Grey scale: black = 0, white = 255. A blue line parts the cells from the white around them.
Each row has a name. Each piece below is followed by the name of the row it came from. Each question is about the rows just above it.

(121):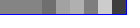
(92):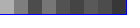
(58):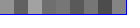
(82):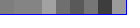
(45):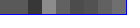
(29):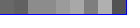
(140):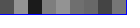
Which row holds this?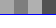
(29)
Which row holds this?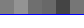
(140)
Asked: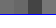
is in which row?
(140)
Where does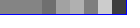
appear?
(121)
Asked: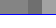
(121)
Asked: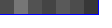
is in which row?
(92)

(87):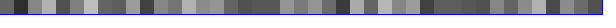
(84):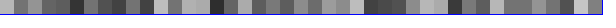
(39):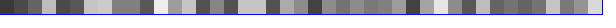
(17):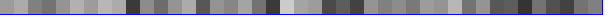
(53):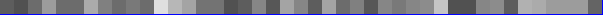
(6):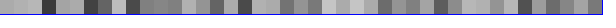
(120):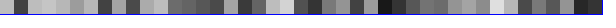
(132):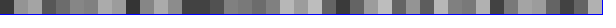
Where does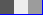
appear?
(39)
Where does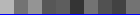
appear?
(17)
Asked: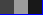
(120)
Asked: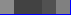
(132)
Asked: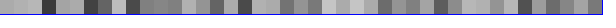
(6)

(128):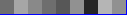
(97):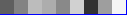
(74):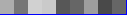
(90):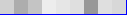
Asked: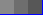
(128)
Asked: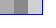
(97)
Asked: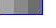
(128)

